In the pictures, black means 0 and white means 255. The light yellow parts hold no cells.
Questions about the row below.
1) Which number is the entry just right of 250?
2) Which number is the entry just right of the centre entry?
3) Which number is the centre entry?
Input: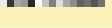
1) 195
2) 221
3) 128

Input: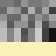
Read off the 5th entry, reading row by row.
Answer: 121
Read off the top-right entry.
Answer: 162
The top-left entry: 121
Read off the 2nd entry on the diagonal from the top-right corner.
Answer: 162
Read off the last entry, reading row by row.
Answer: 19
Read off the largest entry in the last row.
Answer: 203
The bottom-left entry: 188
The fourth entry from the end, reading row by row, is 133
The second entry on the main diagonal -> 162
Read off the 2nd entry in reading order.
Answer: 121
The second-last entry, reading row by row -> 63
